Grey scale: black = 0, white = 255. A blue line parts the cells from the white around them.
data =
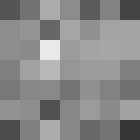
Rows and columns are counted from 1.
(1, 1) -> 85
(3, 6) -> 166
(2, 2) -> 148
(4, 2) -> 161
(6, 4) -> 135
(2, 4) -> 165
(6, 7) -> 162
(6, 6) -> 138
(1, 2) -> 114
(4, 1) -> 128
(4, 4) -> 149
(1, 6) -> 130
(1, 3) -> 171
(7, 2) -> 128
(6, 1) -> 145
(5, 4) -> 116

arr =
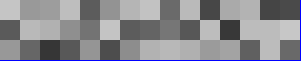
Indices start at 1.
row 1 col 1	197
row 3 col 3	54
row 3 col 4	88
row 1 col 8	194
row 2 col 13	188
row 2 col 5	115
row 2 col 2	185
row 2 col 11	189
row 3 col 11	155
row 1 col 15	74
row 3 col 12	163
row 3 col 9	184
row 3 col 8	178

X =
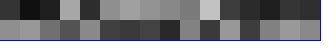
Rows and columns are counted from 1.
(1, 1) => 51
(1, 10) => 122
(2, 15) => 153
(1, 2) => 16
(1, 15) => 53
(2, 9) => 41
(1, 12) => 61
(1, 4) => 167
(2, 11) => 58
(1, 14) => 31

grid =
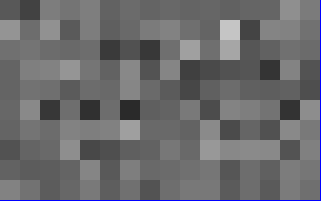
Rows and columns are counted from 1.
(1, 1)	88
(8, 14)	137
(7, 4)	130
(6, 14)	115
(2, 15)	130
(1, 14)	101
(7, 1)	100
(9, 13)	109
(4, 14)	52
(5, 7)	134
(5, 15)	97
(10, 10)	120
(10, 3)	92
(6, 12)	131
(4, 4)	149
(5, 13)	96
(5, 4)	91
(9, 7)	126
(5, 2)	114
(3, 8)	56
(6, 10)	121
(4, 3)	130
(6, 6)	109
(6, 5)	48
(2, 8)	123
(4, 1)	100
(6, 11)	76
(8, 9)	119
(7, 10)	99
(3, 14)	97
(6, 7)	42
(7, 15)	137
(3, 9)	111
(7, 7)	159
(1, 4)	116
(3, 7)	81

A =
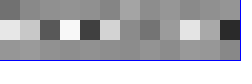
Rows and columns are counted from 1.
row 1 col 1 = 113
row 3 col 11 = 151
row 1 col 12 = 149
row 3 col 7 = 140
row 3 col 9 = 140
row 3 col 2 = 154
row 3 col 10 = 153
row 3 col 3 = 145
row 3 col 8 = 147
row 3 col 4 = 142
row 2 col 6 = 211
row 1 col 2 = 137

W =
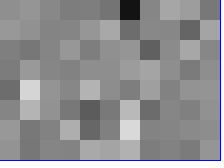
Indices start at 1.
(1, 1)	143
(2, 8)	136
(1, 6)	116
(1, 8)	134
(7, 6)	128
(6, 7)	185
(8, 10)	123
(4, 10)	123
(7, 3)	130
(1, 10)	157
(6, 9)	134
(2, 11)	164
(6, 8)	108
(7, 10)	138
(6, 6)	121
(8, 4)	131
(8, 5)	169
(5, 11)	148
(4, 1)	124
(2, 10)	101
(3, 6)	144
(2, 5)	150
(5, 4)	135
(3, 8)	96
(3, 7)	149
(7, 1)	152

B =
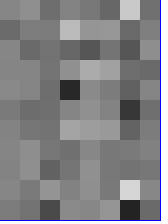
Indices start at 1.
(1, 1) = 134
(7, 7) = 99
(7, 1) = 131
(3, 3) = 114
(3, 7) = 86
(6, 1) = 122
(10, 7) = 213
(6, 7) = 55
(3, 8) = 142
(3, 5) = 86
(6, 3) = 111
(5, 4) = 40
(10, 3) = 148
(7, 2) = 118
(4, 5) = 171
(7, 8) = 124
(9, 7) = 115
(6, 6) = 131
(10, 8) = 135
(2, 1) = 107
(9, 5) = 144
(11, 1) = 123
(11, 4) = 138
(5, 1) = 137
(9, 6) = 120
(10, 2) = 122
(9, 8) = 119
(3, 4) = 103
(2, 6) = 150

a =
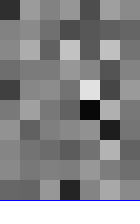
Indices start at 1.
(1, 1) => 47
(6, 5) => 8
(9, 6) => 125
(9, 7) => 111
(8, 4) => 92
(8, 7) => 98
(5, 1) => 64
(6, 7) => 120
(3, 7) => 115
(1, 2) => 155
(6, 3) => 120
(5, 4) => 115
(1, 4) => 150
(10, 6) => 168
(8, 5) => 114
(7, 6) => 29
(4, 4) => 151
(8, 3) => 108
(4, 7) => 131
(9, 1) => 137

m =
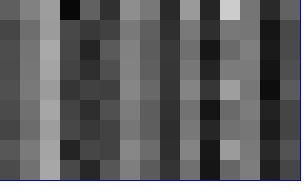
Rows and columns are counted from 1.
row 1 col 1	95
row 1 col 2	129
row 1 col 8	120
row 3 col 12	106
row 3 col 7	129
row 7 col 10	120
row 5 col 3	155
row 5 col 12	158
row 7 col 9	45
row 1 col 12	204
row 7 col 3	157
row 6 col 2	112
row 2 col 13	118
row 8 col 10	132
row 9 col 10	112
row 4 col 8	95
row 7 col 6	66
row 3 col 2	116
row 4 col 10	119
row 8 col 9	46
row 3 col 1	77
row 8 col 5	70
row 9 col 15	70
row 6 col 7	124
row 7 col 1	69
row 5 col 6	63
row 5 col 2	121
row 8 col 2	122
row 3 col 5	36
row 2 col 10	121
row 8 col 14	40
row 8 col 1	87
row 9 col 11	21
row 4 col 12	123
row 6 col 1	75
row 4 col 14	20
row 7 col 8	94
